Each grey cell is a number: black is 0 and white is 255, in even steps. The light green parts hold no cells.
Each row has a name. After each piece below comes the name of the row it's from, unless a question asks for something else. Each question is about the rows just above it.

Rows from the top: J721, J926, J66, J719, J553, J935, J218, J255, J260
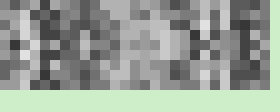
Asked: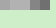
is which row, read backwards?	J935
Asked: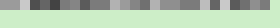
J260
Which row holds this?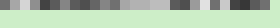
J66
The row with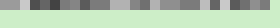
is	J926
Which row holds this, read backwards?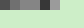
J255
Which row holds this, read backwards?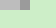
J255

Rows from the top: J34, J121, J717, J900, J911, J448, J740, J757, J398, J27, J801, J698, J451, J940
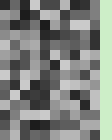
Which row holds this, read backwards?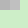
J121
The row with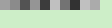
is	J448
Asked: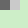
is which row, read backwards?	J717
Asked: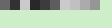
J398

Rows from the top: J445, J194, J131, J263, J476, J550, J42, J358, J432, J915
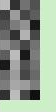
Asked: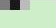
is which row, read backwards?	J550
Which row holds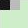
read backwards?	J550

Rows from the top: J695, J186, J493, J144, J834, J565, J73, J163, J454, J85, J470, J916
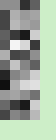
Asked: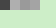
J186
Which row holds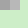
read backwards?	J493

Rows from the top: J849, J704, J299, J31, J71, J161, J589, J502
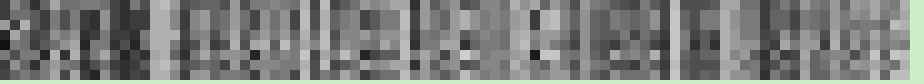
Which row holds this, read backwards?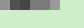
J31
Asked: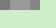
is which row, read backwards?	J31
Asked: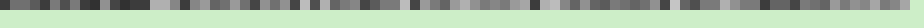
J704
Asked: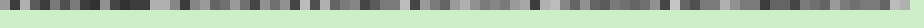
J299

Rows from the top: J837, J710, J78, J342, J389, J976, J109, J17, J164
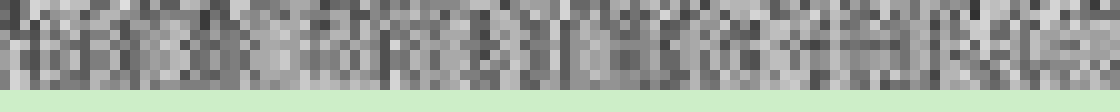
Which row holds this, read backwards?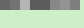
J17
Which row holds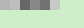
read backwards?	J164
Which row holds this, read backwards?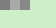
J710

